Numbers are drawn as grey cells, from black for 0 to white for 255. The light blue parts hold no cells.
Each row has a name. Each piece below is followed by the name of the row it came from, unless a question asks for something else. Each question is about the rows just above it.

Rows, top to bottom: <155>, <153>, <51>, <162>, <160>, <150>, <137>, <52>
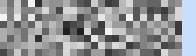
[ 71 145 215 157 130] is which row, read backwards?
<153>
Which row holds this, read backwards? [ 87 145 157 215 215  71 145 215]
<153>
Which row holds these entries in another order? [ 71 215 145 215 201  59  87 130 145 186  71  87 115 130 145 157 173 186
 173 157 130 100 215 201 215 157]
<137>

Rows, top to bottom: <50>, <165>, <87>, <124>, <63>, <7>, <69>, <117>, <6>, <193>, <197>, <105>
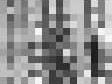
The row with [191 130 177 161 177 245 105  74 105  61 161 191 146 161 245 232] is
<63>
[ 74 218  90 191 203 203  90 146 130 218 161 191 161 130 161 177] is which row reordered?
<165>
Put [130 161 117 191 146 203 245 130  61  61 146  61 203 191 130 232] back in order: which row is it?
<105>
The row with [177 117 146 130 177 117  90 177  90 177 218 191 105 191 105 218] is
<124>

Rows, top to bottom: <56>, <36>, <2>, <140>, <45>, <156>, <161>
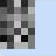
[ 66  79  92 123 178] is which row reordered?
<36>
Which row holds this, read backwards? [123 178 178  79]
<161>
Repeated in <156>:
[11]
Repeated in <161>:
[178]
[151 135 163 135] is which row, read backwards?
<2>
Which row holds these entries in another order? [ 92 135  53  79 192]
<140>
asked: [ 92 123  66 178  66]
<45>

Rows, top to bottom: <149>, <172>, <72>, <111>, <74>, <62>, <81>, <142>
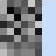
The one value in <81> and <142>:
[115]
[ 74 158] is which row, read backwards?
<62>
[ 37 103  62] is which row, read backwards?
<172>
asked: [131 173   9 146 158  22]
<72>

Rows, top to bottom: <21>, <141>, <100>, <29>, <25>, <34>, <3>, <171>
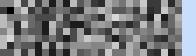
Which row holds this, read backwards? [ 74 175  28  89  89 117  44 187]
<25>
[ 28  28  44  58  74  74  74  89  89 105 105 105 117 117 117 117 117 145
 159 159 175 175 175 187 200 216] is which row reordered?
<34>
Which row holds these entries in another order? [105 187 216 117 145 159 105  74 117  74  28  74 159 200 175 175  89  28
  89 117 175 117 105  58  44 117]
<34>
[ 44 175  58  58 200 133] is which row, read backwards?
<21>
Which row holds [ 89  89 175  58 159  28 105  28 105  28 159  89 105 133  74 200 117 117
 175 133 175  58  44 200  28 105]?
<171>
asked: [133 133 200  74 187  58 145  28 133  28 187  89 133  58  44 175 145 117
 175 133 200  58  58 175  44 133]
<21>

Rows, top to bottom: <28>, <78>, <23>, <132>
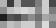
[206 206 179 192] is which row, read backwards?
<132>
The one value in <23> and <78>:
[140]
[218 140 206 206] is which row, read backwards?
<132>
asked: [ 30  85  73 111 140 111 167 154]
<23>

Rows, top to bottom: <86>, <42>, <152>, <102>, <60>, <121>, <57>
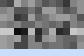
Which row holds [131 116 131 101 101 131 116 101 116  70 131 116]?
<102>
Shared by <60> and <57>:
[101]
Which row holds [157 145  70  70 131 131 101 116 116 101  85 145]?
<57>
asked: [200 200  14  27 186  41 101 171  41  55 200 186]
<60>
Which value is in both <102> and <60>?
[101]
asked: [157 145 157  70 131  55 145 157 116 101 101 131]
<121>

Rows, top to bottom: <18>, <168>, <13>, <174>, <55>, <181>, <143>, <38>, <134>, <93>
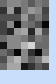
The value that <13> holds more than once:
[79]
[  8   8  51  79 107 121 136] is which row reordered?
<38>
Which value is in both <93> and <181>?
[107]
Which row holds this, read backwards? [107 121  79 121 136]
<181>
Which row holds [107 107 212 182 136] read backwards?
<143>

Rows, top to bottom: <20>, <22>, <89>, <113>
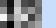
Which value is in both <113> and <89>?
[133]
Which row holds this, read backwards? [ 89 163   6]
<113>

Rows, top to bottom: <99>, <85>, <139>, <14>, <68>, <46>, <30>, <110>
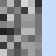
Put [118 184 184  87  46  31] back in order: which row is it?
<68>
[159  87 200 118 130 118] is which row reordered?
<110>
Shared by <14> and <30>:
[146]
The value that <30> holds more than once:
[159]

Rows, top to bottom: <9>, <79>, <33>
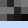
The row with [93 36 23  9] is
<33>
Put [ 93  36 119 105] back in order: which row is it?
<9>

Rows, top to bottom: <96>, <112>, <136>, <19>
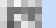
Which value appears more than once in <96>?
[187]
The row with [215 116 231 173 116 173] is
<136>
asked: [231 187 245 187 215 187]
<96>
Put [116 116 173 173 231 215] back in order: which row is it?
<136>
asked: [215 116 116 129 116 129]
<112>

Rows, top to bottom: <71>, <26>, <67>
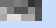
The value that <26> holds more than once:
[83]
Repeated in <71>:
[114]
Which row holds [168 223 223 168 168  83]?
<67>

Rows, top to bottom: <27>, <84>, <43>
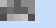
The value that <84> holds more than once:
[95]
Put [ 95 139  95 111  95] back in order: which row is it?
<84>
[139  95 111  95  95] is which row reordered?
<84>
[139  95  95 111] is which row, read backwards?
<84>
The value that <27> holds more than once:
[139]
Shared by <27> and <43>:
[181]
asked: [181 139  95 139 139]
<27>

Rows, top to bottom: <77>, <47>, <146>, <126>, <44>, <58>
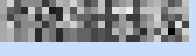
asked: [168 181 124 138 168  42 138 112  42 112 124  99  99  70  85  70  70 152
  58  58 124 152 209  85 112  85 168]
<58>
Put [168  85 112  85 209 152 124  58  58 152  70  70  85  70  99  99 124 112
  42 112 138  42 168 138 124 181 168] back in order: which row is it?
<58>
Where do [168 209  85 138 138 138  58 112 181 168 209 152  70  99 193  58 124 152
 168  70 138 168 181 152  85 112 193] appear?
<77>

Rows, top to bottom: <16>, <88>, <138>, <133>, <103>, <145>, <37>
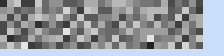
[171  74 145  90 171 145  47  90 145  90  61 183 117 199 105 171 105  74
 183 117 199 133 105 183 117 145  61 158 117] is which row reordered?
<133>
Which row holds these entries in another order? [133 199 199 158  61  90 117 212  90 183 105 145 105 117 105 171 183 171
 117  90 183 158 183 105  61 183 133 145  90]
<88>

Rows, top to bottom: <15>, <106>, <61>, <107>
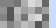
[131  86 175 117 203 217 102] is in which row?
<61>
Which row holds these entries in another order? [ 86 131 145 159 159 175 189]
<106>
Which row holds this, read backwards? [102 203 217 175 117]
<15>

